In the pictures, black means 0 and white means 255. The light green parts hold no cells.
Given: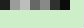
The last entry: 11
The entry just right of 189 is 103
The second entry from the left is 156

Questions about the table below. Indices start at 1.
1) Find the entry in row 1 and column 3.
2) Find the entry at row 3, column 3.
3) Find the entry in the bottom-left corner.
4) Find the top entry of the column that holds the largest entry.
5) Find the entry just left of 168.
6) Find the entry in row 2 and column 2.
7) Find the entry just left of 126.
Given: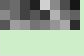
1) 66
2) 148
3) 86
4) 208
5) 148
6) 107
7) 116

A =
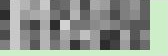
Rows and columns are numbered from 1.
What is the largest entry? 210
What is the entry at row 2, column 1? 44
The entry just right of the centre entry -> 117
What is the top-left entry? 75
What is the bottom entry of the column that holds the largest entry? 157
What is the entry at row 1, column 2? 200
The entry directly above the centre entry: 180
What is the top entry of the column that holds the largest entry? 107
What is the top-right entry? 97
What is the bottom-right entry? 107
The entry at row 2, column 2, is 200
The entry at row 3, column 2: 200
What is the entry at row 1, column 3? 180
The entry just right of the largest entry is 117
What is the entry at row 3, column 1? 107
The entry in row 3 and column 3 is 107
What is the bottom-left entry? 127

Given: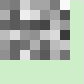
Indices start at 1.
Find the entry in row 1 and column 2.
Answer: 123
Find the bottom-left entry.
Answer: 144
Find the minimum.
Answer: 57
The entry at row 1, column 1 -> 134
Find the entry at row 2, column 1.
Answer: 176
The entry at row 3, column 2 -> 90
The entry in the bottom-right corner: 114
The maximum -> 249
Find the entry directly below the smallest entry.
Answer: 200
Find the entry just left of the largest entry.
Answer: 123
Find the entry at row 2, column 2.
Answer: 90

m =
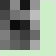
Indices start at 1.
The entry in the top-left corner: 49
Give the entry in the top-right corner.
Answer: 148
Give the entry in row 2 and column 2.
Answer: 115
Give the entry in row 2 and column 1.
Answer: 72
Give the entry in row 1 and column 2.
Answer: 138
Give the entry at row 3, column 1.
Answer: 95

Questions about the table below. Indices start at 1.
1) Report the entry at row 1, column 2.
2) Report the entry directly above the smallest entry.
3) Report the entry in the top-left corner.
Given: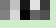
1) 193
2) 22
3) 120

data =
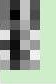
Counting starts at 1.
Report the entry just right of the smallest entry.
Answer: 195
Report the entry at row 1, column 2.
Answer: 43
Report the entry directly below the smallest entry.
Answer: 84
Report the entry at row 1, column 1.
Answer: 112
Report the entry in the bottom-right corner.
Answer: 164
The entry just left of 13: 63

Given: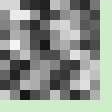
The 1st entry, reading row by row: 213
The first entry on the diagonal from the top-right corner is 118
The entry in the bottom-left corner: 202
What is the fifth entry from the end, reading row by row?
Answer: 192
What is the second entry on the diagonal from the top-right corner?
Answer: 99
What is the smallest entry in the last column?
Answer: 66
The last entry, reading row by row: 173
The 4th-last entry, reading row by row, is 108
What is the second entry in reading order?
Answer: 213
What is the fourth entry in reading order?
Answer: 43
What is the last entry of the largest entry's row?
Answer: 75
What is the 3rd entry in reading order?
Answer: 66
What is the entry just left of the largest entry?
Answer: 183
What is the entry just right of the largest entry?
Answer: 161
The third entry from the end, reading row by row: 43
